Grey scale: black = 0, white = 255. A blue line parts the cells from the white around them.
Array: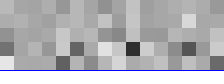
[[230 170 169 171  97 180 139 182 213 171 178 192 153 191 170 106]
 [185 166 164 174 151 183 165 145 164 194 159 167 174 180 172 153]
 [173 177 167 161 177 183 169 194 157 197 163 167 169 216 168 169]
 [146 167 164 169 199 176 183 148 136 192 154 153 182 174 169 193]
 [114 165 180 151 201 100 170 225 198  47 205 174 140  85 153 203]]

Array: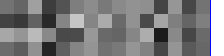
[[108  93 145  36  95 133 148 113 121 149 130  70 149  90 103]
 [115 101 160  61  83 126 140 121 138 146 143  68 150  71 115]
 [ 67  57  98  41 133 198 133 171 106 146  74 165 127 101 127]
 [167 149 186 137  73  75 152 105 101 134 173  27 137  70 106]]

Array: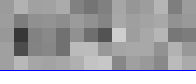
[[160 184 166 163 167 176 195 199 135 160 153 137 187 170]
 [155 178 161 162 171 129 116 128 166 150 157 181 126 156]
 [157 125 144 147 141 155 145 133 168 159 163 168 146 153]
 [152  55 130 137 113 145 111  83 206 158 168 182 119 124]
 [160  76 131 135 113 187 188 152 165 168 168 146 178 152]]

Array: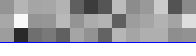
[[157  42 111 121  96 165 146  99 182 165 175 175 142 146]
 [148 181 165 167 179  95  60  85 188 140 153 203  83 138]
 [168 249 148 150 185 148 172 179  95 157 165 178 164 222]]

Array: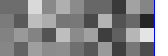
[[134 100 159 140 142 111  88 154  63 119  76]
 [109 109 217 137 175 139 103 103  57 162 133]
 [123  89 189 173 118 120  73 179  83 104  36]
 [130 153 131  83 190 139 161  62  96 182 228]]

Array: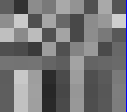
[[ 94 193 159  41  74 152  78  88 125]
 [ 94  50 140 121 169 147  81 169  84]
 [142 202  79 166 104  72 140 152 207]
 [191 138 188  81 164  72 141 121  88]
 [ 79  75  58 157  80 132 154  74 104]
 [116 115 116 101  94 163 100 103 106]
 [ 93 200 158  44  75 157  79  90 122]
 [ 94 193 160  39  71 150  77  87 126]]
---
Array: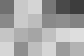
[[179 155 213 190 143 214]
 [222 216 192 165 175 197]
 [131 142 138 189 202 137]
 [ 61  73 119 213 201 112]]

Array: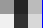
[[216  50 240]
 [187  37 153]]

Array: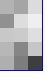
[[ 62 125 175]
 [198 134 183]
 [223 203 200]
 [239 221 145]
 [220 165 179]]

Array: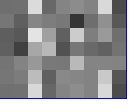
[[ 76 216 131 141 132 103 216 113 112]
 [ 86 201 131 134 137  96 188 124 118]
 [131 132 132 185 120 121 152 131 116]
 [115  97 105 119  82 184 167  64  96]
 [111 154 126 204  96 160 228  88  94]
 [ 88 144 110  53 120 125 134  95 118]
 [ 75 217 131 140 132 104 219 112 111]]

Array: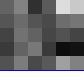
[[129 160  89  73 124  82]
 [ 18  13  58 120  99  58]
 [ 68  82  70  98 114  67]
 [117 109  74  84 107  85]
 [201 221  91  48 130  99]]

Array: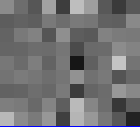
[[ 34  87 119 152 181  63 151 122 139 184]
 [ 92  55 109 134 186  94 132 105 122 126]
 [136 152 108 101  60 122 104 110 100  98]
 [103  84 121 113 146 117 110 118 123 115]
 [116 196 119  96  22 121  99 126 107 119]
 [131 140 107 106  75 118 108 109 102 101]
 [121 123 130  89  93 143  85 130 121  99]
 [137  95  97 118 122 109 121  94  98  93]
 [ 88  58  88 158 190  61 162  86 109 139]]
